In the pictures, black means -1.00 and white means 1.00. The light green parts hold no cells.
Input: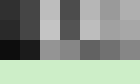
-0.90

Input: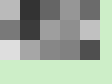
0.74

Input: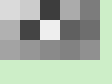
0.28

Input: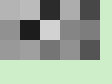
0.20

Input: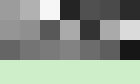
-0.21

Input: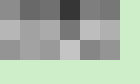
0.16
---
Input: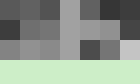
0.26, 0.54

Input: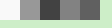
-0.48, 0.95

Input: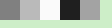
0.96, 0.96

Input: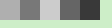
0.60, 0.60

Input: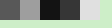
-0.85, 0.76

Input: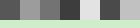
-0.52, 0.78

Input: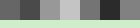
0.54, 0.54

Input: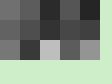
-0.60, 0.49

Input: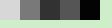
-0.61, 0.69

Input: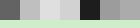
0.65, 0.75
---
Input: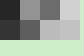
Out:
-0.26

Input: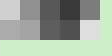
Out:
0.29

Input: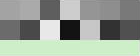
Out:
-0.43

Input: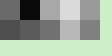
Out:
-0.29

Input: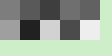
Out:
-0.74

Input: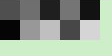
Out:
0.19

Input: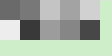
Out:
-0.55

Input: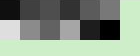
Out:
0.09

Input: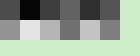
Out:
0.79

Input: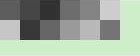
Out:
-0.56
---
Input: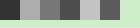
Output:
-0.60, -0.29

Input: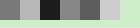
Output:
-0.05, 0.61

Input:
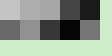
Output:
0.54, -0.08

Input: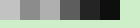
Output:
0.52, -0.89

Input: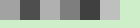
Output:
0.27, 0.50

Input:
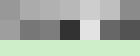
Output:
0.19, -0.35

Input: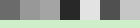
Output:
-0.16, 0.55

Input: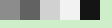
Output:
0.10, -0.84

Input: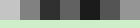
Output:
0.54, 0.17
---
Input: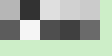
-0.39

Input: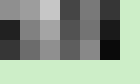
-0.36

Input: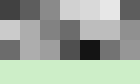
0.48

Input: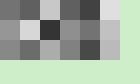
0.12

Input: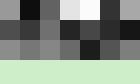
-0.44

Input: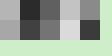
-0.09

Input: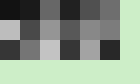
-0.31
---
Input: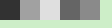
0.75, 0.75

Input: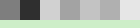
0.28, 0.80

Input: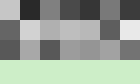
0.49, 0.83

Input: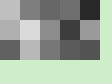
0.10, 0.71

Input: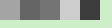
-0.09, 0.61

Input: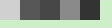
-0.44, 0.63

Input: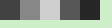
0.62, 0.62

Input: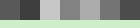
0.02, 0.56

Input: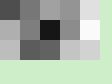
-0.83, 0.96

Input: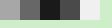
-0.80, 0.88
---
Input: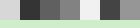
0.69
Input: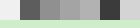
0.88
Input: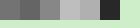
-0.10
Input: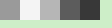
0.21
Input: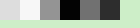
0.73
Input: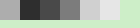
0.36
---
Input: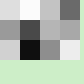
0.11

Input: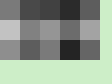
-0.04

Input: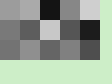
-0.21

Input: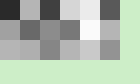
0.05

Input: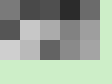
-0.22

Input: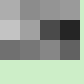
0.05

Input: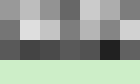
-0.42

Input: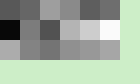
-0.09
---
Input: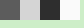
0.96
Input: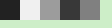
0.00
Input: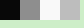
0.48
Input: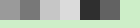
-0.23
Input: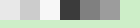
0.22
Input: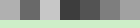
0.26
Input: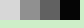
-0.96
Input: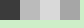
0.30
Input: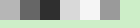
0.21
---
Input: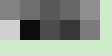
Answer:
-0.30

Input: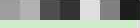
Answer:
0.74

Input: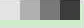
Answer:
0.38

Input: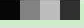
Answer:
0.02

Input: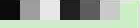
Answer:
-0.75

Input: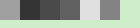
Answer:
-0.25

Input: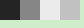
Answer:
0.05

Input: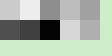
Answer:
0.11
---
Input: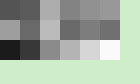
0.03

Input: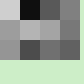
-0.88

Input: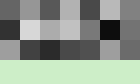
-0.43

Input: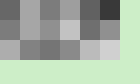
0.24

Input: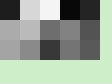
0.91

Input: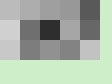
0.25
